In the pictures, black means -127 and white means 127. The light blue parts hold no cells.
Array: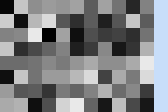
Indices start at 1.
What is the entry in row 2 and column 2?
-112
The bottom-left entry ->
42
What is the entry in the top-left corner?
-120
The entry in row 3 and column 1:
2
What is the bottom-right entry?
-104
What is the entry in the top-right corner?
2
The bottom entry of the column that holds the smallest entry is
-48
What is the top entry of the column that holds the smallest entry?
27
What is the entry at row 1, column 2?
69
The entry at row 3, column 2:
8
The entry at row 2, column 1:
77
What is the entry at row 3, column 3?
105
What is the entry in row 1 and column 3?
14
